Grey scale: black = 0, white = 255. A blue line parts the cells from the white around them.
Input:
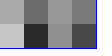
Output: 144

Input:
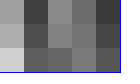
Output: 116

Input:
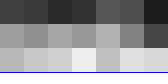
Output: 130

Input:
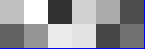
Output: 69

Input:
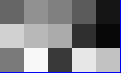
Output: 48

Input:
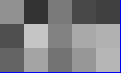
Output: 170

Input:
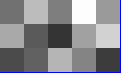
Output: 161

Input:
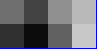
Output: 97

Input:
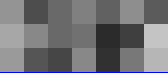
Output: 63
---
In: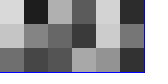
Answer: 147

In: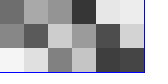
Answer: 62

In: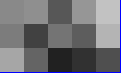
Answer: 49

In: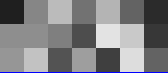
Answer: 221

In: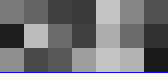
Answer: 180

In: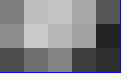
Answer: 62

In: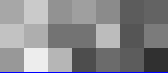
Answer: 92
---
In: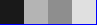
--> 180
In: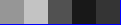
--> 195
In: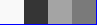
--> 53
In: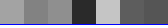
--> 130
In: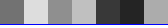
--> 221
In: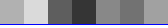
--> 218
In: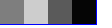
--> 205
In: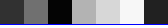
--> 112
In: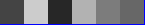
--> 204
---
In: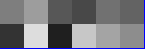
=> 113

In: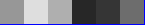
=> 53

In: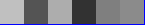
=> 127

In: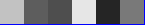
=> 37

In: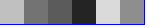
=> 218

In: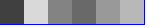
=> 153

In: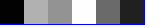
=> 106

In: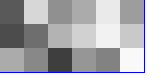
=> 234
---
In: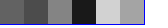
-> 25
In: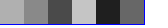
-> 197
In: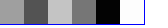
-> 118
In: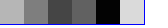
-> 97
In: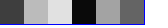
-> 10
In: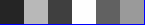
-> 254
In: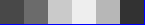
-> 238
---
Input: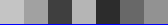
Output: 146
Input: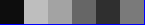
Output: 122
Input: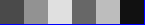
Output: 17
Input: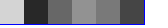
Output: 69
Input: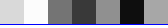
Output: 167
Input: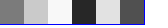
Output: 80
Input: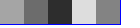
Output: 131
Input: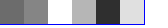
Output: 224
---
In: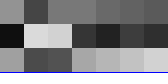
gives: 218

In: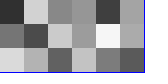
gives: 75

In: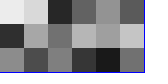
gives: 167

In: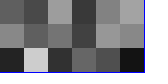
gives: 95

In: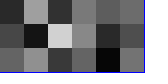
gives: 20

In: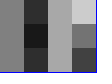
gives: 24
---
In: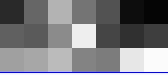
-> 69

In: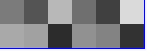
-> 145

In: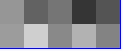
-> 137

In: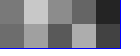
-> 89

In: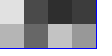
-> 103

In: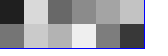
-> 239

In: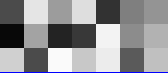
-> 243

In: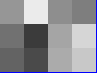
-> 59

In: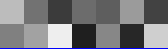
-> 135

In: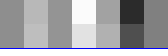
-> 177
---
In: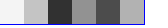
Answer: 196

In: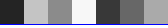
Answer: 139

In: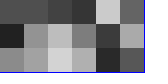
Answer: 162

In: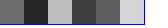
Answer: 38

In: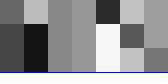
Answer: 135

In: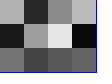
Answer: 11

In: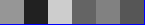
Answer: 33
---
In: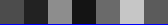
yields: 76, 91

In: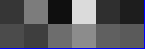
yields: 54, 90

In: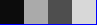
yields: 12, 216

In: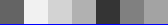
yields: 100, 163

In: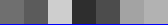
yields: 111, 178

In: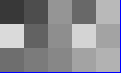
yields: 56, 178

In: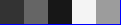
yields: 51, 156
